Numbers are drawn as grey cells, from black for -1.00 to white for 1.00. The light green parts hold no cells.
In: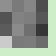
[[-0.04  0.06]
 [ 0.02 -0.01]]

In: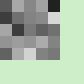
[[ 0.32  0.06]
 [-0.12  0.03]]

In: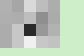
[[0.30 0.70]
 [0.36 0.49]]

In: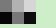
[[ 0.40  0.68]
 [-0.06 -0.90]]

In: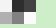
[[-0.64 -0.48]
 [ 0.01  0.97]]

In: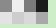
[[ 0.87 -0.04]
 [ 0.61  0.70]]

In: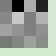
[[-0.99  0.35]
 [ 0.57 -0.01]]
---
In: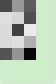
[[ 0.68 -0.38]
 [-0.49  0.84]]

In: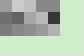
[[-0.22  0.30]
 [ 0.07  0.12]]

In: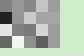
[[ 0.18  0.58]
 [ 0.01 -0.04]]

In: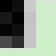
[[-0.98  0.53]
 [-0.89  0.54]]

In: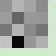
[[-0.21  0.19]
 [ 0.42  0.08]]

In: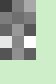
[[-0.13 -0.02]
 [ 0.19 -0.32]]

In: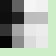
[[-0.75  0.48]
 [ 0.30  0.82]]

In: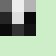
[[ 0.73 -0.92]
 [-0.60 -0.85]]
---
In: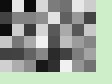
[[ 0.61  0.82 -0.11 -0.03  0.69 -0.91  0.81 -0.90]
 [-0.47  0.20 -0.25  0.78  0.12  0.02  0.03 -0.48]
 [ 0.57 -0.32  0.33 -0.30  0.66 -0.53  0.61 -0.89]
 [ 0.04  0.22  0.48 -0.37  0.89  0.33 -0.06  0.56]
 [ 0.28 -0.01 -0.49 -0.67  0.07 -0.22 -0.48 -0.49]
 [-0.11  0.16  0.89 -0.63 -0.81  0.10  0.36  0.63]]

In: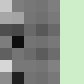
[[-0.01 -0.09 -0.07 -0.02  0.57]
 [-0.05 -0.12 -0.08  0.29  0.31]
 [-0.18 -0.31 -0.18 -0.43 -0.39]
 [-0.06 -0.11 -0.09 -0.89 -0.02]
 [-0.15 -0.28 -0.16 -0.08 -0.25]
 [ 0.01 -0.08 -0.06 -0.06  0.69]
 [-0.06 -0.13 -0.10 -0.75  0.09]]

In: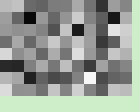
[[ 0.04  0.23 -0.60 -0.10  0.33 -0.02 -0.03 -0.22 -0.17  0.52  0.47]
 [ 0.37 -0.82 -0.26  0.03  0.60  0.16 -0.19  0.19 -0.94 -0.21  0.24]
 [ 0.62  0.78 -0.35  0.21 -0.79  0.54 -0.36  0.03  0.16  0.13  0.19]
 [ 0.58 -0.27 -0.55  0.24  0.54  0.16  0.57  0.20 -0.19  0.32 -0.14]
 [ 0.40  0.55 -0.25  0.19  0.73 -0.08  0.35 -0.19  0.26  0.11  0.69]
 [ 0.04 -0.11  0.27 -0.53 -0.10  0.49 -0.07  0.33  0.00 -0.70 -0.68]
 [-0.15 -0.22 -0.41  0.94  0.02 -0.34 -0.43 -0.23 -0.74  0.30  0.42]
 [ 0.47  0.52 -0.27  0.02  0.62  0.03  0.54 -0.11  0.14  0.13  0.72]]

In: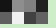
[[-0.75  0.01  0.11 -0.85]
 [-0.23 -0.48  0.89 -0.25]]

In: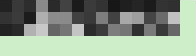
[[-0.62 -0.60 -0.79 -0.71 -0.76 -0.82 -0.60 -0.54 -0.79 -0.48 -0.67  0.08
  -0.65 -0.55 -0.73]
 [ 0.51 -0.16 -0.46  0.24  0.32 -0.48 -0.01 -0.55 -0.49  0.08  0.10  0.37
  -0.78 -0.54 -0.60]
 [-0.19 -0.55 -0.04 -0.62 -0.08 -0.02 -0.54 -0.66  0.54 -0.08 -0.21  0.57
   0.39 -0.68 -0.73]]

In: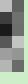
[[-0.23  0.49]
 [-0.12 -0.51]
 [-0.14 -0.80]
 [ 0.54 -0.31]
 [ 0.17  0.24]
 [-0.17  0.42]]
